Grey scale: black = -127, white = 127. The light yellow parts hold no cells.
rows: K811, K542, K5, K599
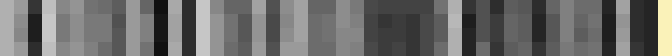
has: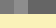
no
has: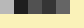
no

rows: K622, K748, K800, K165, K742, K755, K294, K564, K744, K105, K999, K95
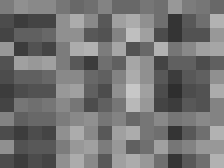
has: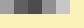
yes
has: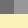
yes
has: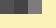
yes
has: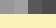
no
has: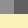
no
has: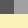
yes
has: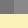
yes

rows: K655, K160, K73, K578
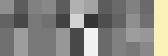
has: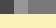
no
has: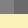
yes
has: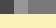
no
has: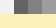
no
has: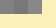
yes
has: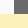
no
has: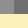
yes

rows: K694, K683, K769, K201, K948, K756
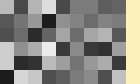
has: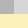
no
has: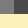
no

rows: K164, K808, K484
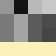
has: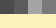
no
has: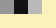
yes
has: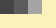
no
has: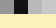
yes
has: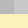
yes

